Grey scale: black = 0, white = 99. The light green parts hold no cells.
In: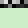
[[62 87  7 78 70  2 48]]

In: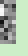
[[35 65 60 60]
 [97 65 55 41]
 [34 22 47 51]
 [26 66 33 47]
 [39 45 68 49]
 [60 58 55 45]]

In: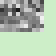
[[81 63 70 80 61 46 73 30 67 61 28]
 [20 34 42 25 10 54 79 77 53 23 49]
 [44 48 45 50 55 52 46 55 49 57 93]
 [74 63 59 64 70 80 91 54 38 52 41]]

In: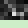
[[11 40 21 21  8  9  3]
 [ 9 16 23 54 12 14 40]
 [26 14 11  7  5 29  8]]

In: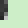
[[21 37]
 [23 20]
 [15 75]]

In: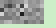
[[57 52 45 52 55 59 71 57 61 56 66]
 [26 63 54 62 50 78 53 67 52 46 57]
 [48 47 47 54 49 64 64 58 59 51 60]]

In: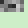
[[19 53 58 67 60 41]
 [65 42 52 53 73 45]]
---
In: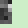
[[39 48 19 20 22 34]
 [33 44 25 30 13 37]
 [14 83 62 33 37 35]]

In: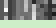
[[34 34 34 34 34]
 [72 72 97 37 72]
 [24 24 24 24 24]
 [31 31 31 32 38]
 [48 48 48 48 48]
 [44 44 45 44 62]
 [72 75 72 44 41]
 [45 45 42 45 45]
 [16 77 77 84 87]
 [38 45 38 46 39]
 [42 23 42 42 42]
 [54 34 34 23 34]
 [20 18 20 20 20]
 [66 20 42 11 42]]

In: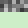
[[37 24 39]
 [40 62 76]
 [31 37 41]
 [67 48 72]
 [30 50 44]
 [61 47 22]
 [44 71 34]]

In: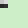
[[77 15]
 [85 19]]

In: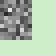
[[33 48 28 45 51 40 79 32 54 60]
 [51 54 38 16 73 56 55 30 51 53]
 [61 38 90 28 58 70 53 66 44 53]
 [64 57 37 47 58 54 50 62 42 35]
 [26 37 68 53 58 76 32 28 24 70]
 [63 51 49 51 32 31 59 84 62 32]
 [29 47 32 74 36 40 38 38 59 47]
 [48 37 66 37 53 55 24 50 68 45]]

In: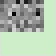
[[31 49 41 53 56 69 45 63]
 [47 61 55 52 56 62 57 59]
 [55 54 72 82 43 77 51 38]
 [53 79 56  1 60 55 75 81]
 [ 9 70 63 62 54 45 33 65]
 [61 50 50 41 55 73 60 40]
 [11 78 54 56 60 35 36 66]
 [26 54 69 52 52 72 44 76]
 [56 56 57 45 60 57 49 47]
 [30 69 25  5 73 57 38 81]
 [42 71 53 56 53 47 43 60]]

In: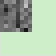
[[31 41 37 35 41 42 43 44]
 [52 27 13 31 45 35 59 41]
 [49 44 36 46 45 45 46 42]
 [56 35 46 49 45 39 41 47]
 [30 34 34 25 24 21 15 58]
 [44 46 53 45 54 34 45 30]
 [67 75 36 51 35 38 52  8]
 [49 36 50 33 43 51 37 46]]

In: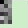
[[ 1 58 54 20 75 29]
 [51 26 57 28 55 55]
 [58 64 50 49 43 27]]

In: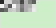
[[16 94 34]
 [83 67 42]
 [83 35 77]
 [59 95 80]
 [59 72 70]
 [28 51 46]
 [68 68 67]
 [50 69 76]
 [37 88 91]]
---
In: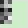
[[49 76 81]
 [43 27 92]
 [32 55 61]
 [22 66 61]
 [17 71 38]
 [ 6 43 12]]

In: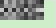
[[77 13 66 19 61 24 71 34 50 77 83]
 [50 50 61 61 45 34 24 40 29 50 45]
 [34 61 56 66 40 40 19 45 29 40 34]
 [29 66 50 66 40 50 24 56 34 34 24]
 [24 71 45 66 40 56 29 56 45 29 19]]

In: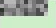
[[65 53 65 65 36 53 53 65 47 59 65 30]
 [36 71 71 71 47 59 25 59 47 36 36 59]
 [30 59 53 42 59 53 30 42 42 30 30 77]
 [19 47 47 47 59 47 36 53 47 30 59 53]]

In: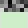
[[84 25 51 35 46  9 68]
 [57 62  9 35 62 68 15]
 [40 57  3 62 40 20 30]]

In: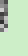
[[79 45]
 [74 35]
 [57 51]
 [51 30]
 [45 84]
 [40 74]
 [25 35]
 [19 68]]

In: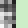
[[96 64 79 13]
 [90 79 85 42]
 [85 42 53 25]
 [74 59 53 48]
 [69 37 64 13]
 [59 31 42 31]
 [31 25 37 25]]
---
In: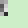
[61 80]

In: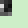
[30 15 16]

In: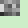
[45 47 48 49]

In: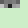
[36 53]

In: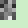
[42 47 55 34]

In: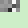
[54 58 16]

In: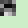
[28  3 50 48]
